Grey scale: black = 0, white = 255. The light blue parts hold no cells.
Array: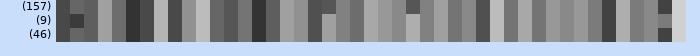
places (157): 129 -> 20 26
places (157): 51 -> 5 14

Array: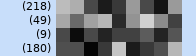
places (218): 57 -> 4
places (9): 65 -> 4 5
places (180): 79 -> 0 1 7

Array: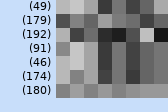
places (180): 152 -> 3 6 7
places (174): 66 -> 3

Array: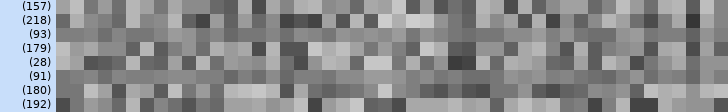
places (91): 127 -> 1 5 6 10 11 13 17 18 25 28 35 40 44 47
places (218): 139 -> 2 7 15 31 36 38
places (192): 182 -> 5 28 35 40
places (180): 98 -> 19 26 36 41
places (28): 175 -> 15 20 25 32

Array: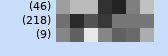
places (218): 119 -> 4 5 6
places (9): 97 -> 1 4
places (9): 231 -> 2
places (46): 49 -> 3

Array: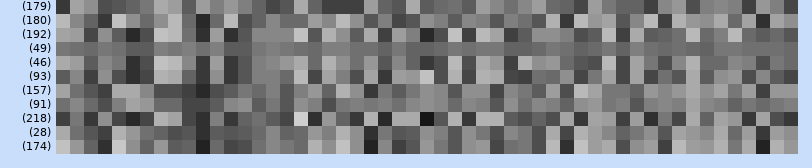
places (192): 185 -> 8 30 39 45 48
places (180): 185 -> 0 8 12 20 37 42

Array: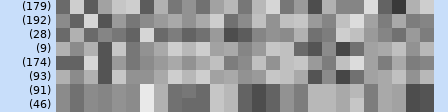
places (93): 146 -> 5 6 13 25
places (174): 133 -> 26
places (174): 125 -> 12 19 23 25
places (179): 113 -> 10

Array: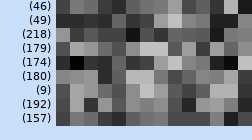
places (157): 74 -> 8 9 10 13
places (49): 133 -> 9 13
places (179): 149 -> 2

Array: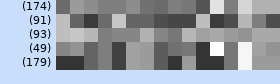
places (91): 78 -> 7 12 15
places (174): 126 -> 3 4 8 12
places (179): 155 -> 6 9 14 15
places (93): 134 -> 4 5 7
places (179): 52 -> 0 1 8 10 11
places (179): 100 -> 2

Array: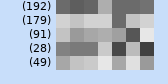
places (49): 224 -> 5
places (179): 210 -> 0 2 3 6
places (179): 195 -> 1 5
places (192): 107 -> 0 4 5

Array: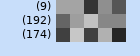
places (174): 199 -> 1
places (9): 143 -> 3
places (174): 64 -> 0 2
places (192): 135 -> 3 4
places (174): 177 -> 3

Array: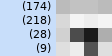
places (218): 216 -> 0
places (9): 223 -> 0 3
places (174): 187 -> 0 3
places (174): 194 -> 1 2

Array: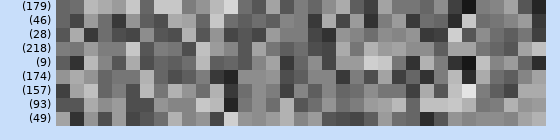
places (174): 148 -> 0 2 15
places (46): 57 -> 4 18 25 34
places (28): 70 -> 5 12 14 18
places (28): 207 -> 28

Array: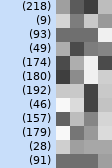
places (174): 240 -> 2
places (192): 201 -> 0 1 3

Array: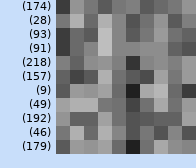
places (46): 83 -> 5 7 9
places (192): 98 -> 1 2 7 8

